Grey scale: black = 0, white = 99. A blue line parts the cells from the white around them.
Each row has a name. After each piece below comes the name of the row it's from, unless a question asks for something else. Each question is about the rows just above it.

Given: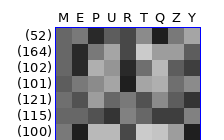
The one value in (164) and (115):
[40]
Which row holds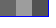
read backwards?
(121)
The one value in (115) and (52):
[40]
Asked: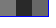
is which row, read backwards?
(164)
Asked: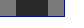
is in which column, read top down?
E
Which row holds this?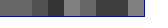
(115)

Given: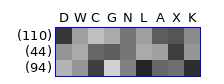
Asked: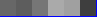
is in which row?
(44)
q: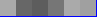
(44)
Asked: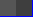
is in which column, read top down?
X
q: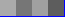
(110)
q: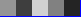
(94)

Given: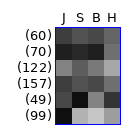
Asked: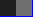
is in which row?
(70)
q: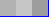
(99)
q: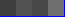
(157)
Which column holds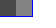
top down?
B
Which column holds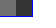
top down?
H

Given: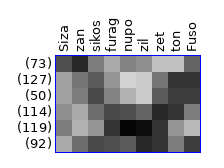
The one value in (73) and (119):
[48]
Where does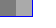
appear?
(73)
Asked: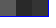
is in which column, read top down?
zet
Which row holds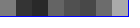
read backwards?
(114)
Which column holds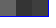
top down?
Fuso

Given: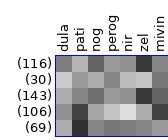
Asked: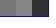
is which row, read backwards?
(69)
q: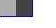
(106)
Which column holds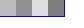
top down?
nir
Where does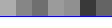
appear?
(143)
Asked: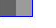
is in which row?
(116)

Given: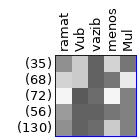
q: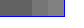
(56)
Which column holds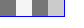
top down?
menos
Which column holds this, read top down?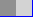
ramat
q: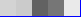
(68)
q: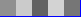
(35)
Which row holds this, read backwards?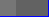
(56)

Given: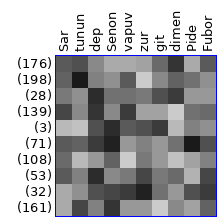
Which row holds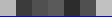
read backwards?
(3)
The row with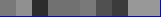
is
(28)
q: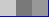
(108)

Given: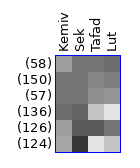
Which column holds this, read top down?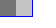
Lut
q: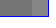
(150)
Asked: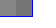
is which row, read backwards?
(150)
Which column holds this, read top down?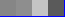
Tafad
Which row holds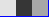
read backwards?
(124)
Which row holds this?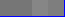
(150)
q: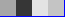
(124)

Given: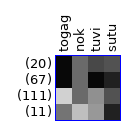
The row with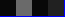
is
(67)
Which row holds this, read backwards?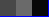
(20)
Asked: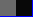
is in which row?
(67)
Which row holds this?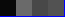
(20)

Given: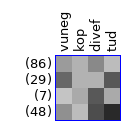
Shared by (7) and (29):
[34]
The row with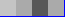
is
(7)
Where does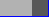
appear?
(29)
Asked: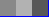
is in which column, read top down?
divef
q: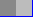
(86)
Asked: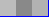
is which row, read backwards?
(86)
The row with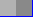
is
(86)

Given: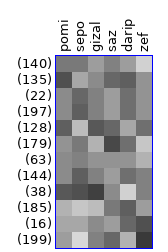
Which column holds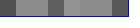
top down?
pomi
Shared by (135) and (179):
[57]
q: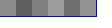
(197)
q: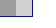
(140)
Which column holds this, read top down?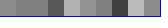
gizal
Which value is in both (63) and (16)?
[54]
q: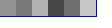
(179)

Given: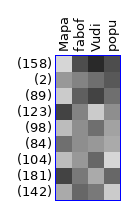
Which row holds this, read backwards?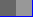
(104)
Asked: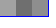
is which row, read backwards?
(98)
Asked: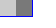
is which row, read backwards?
(142)
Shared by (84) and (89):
[43]

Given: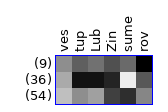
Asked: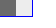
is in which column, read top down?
sume
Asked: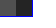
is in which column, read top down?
Zin
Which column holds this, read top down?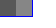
rov

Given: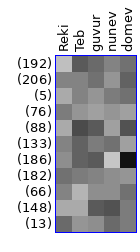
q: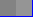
(5)
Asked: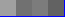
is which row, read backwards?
(133)
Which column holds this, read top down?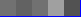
domev
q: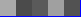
(88)

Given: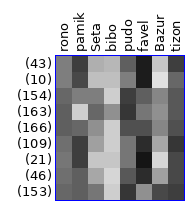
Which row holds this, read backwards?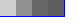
(166)
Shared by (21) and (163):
[46]
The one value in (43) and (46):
[37]
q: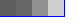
(166)
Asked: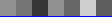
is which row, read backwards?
(163)

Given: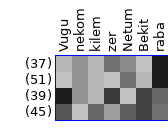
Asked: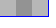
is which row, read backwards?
(37)
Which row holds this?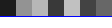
(39)
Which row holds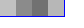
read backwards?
(37)

